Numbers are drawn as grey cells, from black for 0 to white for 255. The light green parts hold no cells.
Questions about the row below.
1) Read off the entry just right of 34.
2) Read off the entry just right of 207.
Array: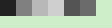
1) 128
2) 84

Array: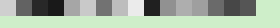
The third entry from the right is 106
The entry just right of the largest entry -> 32
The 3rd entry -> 40
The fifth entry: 166
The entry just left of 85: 71

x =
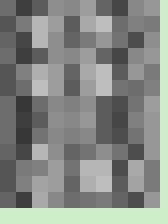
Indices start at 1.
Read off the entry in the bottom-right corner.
150
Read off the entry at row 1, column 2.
62
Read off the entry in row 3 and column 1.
100
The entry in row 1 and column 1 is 108
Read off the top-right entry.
150
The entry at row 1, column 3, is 92
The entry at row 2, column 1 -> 84
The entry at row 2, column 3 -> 182
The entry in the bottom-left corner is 100
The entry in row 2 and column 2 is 122
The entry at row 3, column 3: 182
